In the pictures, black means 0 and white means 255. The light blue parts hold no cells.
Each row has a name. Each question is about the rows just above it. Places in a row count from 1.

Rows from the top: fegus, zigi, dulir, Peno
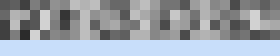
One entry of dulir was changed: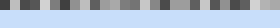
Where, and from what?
18, [169]
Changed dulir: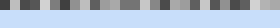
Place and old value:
13, [125]
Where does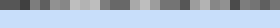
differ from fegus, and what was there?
2, [95]
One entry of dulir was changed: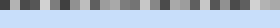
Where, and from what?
2, [190]
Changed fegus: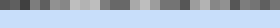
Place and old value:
24, [75]
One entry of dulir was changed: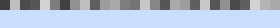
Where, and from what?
17, [75]
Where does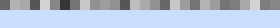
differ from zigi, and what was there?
9, [190]

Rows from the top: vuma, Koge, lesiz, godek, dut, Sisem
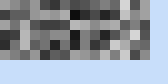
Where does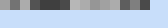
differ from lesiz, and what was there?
10, [139]
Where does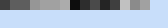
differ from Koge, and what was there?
6, [150]

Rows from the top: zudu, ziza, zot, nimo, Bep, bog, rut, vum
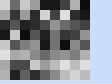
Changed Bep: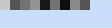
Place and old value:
3, [126]
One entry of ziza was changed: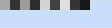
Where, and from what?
8, [44]
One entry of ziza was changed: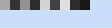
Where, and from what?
3, [156]
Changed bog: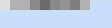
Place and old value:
2, [168]

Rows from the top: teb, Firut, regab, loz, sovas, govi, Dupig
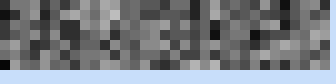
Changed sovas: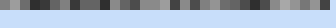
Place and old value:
27, [88]
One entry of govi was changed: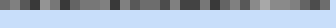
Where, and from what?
29, [128]
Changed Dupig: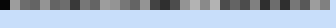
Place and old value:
19, [138]
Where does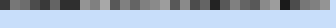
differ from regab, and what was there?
25, [109]
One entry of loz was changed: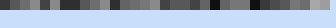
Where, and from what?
29, [76]
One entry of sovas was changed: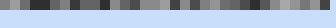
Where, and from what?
5, [57]
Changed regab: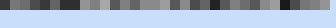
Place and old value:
15, [128]

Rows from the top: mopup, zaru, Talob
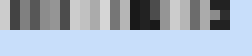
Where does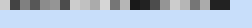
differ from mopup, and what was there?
20, [108]
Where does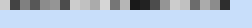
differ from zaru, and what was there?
19, [182]

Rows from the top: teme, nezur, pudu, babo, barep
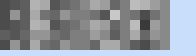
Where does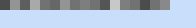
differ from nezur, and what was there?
8, [126]
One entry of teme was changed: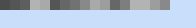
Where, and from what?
14, [188]
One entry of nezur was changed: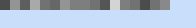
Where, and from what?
12, [200]
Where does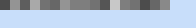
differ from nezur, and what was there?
16, [114]

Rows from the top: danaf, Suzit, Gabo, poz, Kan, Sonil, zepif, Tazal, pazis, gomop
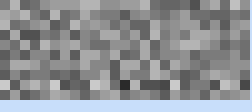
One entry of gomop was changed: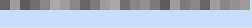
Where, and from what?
10, [135]
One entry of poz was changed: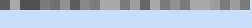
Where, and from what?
16, [180]

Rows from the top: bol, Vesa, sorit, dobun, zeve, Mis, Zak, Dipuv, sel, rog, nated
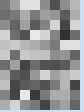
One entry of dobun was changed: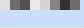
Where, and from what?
1, [212]
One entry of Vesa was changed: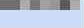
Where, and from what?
2, [121]
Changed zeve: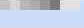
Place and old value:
2, [202]
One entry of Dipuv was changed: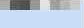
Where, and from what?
5, [212]
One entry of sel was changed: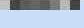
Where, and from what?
5, [81]
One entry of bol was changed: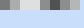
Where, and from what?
2, [160]
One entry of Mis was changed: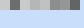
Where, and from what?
4, [193]

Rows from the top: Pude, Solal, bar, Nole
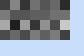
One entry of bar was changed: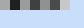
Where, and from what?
4, [53]
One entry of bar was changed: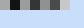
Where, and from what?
2, [31]
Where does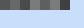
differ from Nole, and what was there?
1, [75]
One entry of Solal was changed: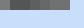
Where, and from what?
5, [95]

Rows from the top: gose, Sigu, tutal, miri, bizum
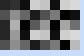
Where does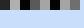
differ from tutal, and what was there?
5, [153]
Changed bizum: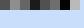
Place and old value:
6, [122]
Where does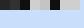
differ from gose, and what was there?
8, [217]
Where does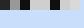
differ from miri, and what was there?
5, [196]
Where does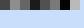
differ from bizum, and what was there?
1, [81]
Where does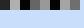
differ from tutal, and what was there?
4, [90]

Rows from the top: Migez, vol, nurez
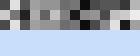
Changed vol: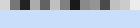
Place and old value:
1, [203]
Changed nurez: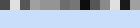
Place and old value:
10, [74]
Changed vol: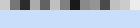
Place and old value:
3, [34]
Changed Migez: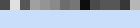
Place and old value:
6, [148]
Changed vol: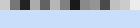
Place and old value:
6, [192]
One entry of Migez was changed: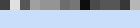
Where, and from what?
1, [74]

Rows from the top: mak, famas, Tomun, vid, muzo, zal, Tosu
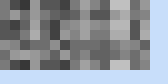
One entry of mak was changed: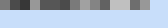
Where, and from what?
7, [65]
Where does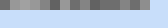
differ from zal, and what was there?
11, [98]
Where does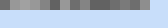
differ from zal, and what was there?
13, [132]
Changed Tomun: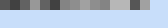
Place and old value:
4, [161]

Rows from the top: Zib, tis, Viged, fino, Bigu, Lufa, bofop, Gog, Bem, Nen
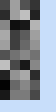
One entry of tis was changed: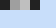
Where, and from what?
1, [43]
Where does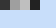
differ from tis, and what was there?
1, [43]
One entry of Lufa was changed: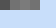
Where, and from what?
3, [135]
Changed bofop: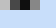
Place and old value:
3, [24]
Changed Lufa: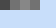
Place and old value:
1, [82]
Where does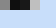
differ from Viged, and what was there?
4, [180]
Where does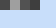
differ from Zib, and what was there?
4, [52]

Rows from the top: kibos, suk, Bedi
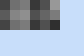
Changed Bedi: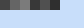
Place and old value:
2, [112]
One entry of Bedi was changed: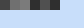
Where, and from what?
4, [56]
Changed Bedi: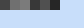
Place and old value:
6, [47]
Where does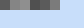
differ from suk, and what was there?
5, [101]

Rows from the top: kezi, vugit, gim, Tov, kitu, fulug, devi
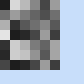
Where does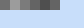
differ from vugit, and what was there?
6, [111]
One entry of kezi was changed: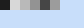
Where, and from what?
4, [135]
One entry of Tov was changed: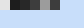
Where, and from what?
4, [70]
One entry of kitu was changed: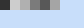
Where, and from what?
5, [100]
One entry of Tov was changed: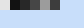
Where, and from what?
2, [29]
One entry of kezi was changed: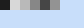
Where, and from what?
6, [156]

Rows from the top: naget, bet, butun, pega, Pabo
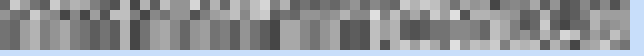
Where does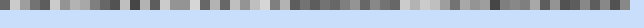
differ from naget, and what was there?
17, [191]
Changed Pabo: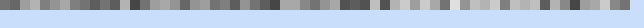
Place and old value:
18, [136]
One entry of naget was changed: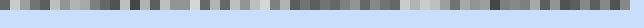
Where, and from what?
6, [203]

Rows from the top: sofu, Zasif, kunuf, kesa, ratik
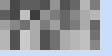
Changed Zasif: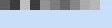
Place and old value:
2, [72]
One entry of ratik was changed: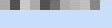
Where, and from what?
1, [182]
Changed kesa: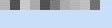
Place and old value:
6, [113]

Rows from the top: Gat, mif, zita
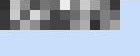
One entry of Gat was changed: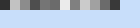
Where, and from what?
11, [117]
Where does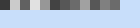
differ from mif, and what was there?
4, [215]

